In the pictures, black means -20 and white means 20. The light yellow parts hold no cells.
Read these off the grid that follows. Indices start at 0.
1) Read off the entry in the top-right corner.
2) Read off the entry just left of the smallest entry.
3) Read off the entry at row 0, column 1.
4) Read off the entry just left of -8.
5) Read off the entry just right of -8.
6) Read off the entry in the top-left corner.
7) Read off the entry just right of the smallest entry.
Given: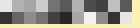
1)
-6
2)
-10
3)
8
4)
8
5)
-10
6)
16
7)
6

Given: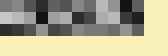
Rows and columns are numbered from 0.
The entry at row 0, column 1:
1
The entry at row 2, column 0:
-13
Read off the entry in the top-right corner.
-5
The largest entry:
11
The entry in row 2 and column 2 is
-7
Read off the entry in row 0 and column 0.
-1

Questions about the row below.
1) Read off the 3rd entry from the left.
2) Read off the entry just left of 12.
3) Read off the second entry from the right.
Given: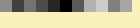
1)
-2
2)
8
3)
0

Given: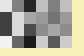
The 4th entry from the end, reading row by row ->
-16
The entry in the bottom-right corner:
12
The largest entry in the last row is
18
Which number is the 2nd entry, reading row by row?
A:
0
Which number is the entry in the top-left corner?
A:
16
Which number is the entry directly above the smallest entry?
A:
-8

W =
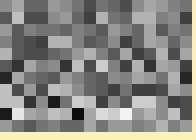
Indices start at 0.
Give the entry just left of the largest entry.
12
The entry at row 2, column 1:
-6
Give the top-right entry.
-2
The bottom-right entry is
4
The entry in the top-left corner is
2
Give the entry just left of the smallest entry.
8
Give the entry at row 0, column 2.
-4
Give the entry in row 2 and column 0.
4
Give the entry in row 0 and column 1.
6
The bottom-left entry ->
4
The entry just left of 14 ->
6
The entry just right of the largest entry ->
4
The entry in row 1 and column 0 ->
-6
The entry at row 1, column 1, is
10
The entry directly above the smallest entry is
12
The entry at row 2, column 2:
0
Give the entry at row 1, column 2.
-8

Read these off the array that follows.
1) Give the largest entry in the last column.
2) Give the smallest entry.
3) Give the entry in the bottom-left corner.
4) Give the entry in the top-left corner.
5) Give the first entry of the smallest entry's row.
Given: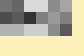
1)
6
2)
-12
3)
8
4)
-2
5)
-8

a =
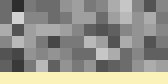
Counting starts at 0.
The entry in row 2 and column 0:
7
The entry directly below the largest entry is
-7
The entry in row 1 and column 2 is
1
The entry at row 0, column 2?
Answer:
-1
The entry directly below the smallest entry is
13
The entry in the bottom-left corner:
-5
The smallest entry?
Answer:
-13
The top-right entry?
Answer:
1
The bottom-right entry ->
5
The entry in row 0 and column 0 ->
-3
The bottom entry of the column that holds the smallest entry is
-11
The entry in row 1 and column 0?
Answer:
-3
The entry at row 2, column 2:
5

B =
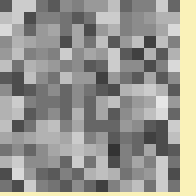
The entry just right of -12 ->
0
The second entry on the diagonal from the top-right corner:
8
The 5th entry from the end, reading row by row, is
6
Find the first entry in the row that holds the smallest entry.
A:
-2
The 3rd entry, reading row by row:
12
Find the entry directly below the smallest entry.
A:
-8
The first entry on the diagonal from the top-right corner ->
-4
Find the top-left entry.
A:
-6
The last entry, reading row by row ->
-2
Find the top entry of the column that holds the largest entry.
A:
12
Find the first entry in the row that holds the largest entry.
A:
8
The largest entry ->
16
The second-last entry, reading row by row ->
12
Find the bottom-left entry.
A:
-2
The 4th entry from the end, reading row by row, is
10
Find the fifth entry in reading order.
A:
-6
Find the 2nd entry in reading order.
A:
12
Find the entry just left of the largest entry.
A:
6
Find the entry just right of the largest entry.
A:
4
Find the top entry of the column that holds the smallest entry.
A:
10
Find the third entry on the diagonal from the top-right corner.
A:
2
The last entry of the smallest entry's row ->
-6
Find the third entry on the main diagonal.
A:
-4
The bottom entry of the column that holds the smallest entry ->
0
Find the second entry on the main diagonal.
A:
12

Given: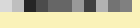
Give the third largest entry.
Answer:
8
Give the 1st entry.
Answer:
14
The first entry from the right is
0

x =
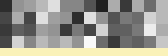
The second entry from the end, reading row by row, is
-1
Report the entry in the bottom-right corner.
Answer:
11
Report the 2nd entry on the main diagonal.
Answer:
7
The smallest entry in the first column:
-13
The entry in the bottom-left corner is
-9
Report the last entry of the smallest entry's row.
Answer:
9
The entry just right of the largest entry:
-3
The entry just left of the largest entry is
3
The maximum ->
19
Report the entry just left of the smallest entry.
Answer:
-7
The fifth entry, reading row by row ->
15
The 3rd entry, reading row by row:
5
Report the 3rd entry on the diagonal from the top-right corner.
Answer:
-1
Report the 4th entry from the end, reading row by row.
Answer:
-3
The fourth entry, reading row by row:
9

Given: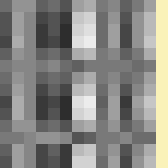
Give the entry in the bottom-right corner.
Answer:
9
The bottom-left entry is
-7
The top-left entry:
-3
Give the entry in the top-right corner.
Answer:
5
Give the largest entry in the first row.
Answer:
7
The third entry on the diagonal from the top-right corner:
-9
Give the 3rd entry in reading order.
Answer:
3
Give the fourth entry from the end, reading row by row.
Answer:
5
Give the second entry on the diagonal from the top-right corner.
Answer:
3
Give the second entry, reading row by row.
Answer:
3
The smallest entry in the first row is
-7
